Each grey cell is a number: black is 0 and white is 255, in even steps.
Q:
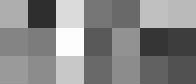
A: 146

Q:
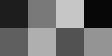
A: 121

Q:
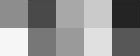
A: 168

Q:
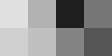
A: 178

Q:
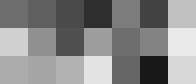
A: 110

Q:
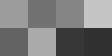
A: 114

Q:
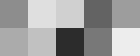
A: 208

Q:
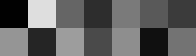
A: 122
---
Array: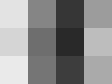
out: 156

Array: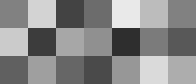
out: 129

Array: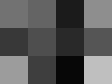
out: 142

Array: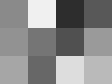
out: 88

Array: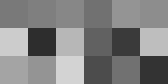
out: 141

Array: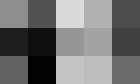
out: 76

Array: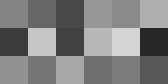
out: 175

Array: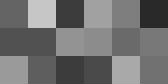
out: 41

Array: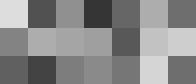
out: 110
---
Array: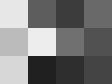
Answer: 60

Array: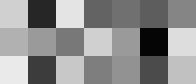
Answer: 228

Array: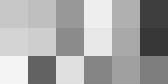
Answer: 152

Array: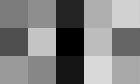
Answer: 36

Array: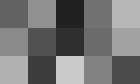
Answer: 33

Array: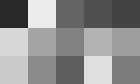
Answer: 101

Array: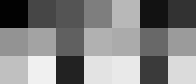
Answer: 84
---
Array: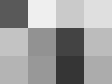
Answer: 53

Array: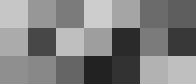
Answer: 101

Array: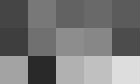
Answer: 177

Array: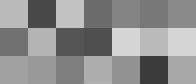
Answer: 126

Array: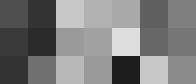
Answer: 185

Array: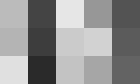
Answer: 195

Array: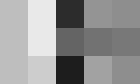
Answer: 29

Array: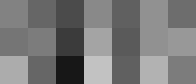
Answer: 23

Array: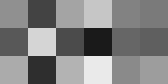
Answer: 179

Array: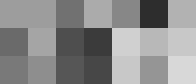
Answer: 86
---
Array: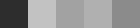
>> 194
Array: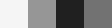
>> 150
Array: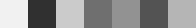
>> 48
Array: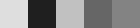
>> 31
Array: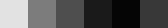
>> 124
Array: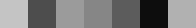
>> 77
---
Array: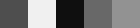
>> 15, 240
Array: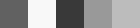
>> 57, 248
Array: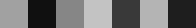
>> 195, 195
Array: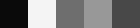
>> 110, 244
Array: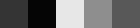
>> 231, 231
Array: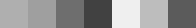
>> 65, 239
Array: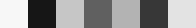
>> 96, 247
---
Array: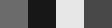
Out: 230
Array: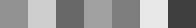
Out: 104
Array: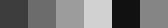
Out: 156
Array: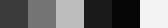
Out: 189
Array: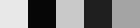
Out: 201
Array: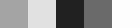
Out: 33
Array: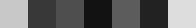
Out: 78
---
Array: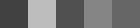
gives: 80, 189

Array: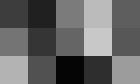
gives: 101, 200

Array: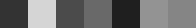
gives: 105, 213

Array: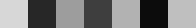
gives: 62, 215

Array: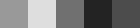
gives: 112, 222

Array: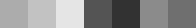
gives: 84, 229

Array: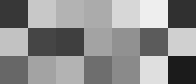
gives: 163, 238

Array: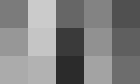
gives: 58, 203

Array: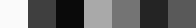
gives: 169, 250
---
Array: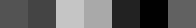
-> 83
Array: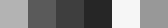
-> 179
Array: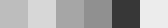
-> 189
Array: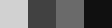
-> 209
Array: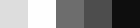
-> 221
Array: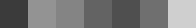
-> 59
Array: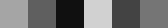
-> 165
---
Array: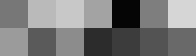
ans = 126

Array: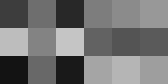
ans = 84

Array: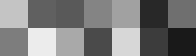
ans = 40

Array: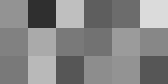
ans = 155

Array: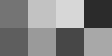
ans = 215

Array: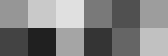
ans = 80
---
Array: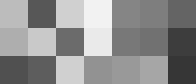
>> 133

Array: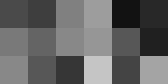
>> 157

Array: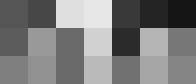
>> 57

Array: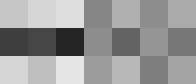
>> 176

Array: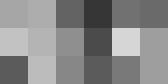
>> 54

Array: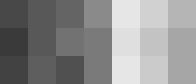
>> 230
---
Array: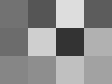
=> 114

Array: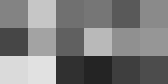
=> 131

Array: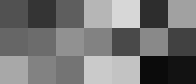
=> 81

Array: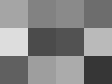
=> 165

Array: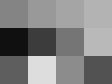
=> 132

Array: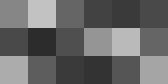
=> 134

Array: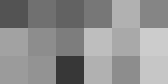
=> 83

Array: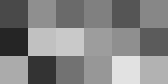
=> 73

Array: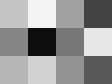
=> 197
